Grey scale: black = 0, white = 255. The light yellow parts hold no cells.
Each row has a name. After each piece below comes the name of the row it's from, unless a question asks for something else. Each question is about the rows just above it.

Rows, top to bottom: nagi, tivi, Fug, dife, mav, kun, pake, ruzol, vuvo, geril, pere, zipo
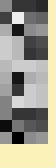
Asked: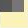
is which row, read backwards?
pere
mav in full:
[204, 185, 53, 65]
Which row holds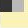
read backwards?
mav
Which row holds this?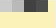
dife

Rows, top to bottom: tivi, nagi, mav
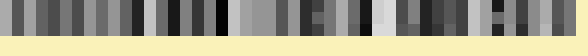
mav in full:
[171, 86, 161, 98, 76, 118, 76, 149, 107, 149, 98, 35, 194, 107, 24, 128, 54, 128, 3, 194, 161, 149, 149, 86, 149, 45, 65, 118, 171, 98, 13, 217, 217, 86, 98, 35, 54, 98, 65, 194, 161, 35, 149, 45, 139, 182, 76, 118]
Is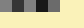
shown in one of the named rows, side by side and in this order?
no
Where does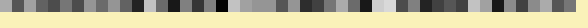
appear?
tivi

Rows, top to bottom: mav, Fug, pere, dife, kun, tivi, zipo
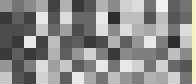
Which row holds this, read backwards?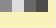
pere
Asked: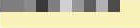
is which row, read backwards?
kun
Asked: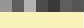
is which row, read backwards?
dife
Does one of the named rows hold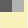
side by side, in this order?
no

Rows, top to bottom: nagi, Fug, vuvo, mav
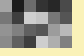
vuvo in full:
[147, 128, 96, 85, 156, 185]
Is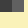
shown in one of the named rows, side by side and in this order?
no
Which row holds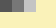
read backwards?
Fug
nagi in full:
[165, 28, 108, 51, 39, 74]
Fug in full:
[119, 62, 206, 196, 119, 85]

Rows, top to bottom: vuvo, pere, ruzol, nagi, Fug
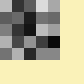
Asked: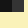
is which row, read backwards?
ruzol
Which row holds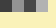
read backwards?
nagi
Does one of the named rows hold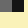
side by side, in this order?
no
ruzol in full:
[126, 52, 20, 188, 159]
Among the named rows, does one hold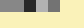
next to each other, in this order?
no

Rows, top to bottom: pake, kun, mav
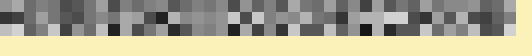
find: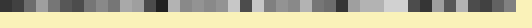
kun
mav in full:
[190, 209, 98, 128, 199, 65, 147, 109, 190, 33, 169, 76, 118, 159, 42, 87, 137, 128, 147, 33, 169, 65, 137, 53, 199, 87, 87, 190, 98, 147, 22, 179, 42, 87, 87, 199, 109, 159, 128, 190, 76, 87, 209]
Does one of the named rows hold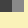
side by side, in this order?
yes
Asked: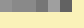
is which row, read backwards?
pake
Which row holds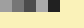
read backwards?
mav
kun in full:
[53, 65, 109, 159, 118, 87, 76, 118, 137, 118, 169, 159, 76, 33, 179, 137, 147, 137, 147, 199, 76, 199, 128, 147, 137, 179, 118, 109, 53, 159, 179, 179, 209, 209, 76, 53, 159, 87, 179, 76, 65, 98, 128]

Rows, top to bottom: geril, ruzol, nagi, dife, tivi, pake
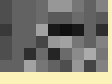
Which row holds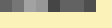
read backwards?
dife
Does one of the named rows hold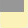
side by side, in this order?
yes

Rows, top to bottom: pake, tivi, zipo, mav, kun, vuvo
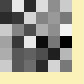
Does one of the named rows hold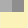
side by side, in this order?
yes
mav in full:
[162, 55, 232, 12, 120, 2]
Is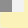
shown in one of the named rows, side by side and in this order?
yes
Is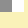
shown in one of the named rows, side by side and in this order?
no
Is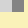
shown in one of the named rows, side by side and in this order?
yes

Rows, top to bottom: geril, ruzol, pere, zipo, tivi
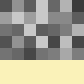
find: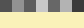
geril
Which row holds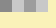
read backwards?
ruzol
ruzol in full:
[157, 200, 157, 200, 137, 137, 93]

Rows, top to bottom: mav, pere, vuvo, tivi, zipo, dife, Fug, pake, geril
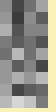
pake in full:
[163, 71, 93, 103]
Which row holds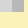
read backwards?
geril
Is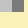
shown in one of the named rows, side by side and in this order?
yes

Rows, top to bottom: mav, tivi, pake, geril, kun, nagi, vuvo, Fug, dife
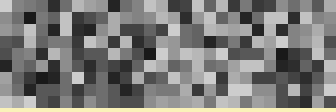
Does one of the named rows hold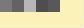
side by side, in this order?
no
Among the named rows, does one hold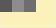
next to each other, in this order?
no
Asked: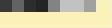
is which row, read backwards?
nagi
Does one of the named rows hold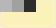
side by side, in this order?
yes
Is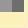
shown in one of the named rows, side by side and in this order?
yes
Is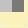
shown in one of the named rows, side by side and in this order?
no

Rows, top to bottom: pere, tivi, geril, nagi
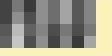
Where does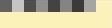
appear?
nagi
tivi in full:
[67, 143, 78, 143, 110, 164, 88, 132]
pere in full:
[67, 120, 58, 143, 110, 164, 88, 132]
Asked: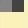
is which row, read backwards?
nagi
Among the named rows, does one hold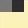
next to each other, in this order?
no

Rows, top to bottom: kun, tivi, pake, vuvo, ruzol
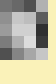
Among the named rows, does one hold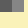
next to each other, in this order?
no
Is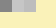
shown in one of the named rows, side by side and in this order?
no
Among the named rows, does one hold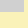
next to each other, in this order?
yes

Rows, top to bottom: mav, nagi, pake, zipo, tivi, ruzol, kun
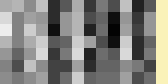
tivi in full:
[150, 100, 150, 217, 55, 121, 217, 34, 109, 88, 217, 44, 121]
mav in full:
[172, 181, 140, 193, 44, 88, 172, 55, 121, 77, 193, 34, 88]

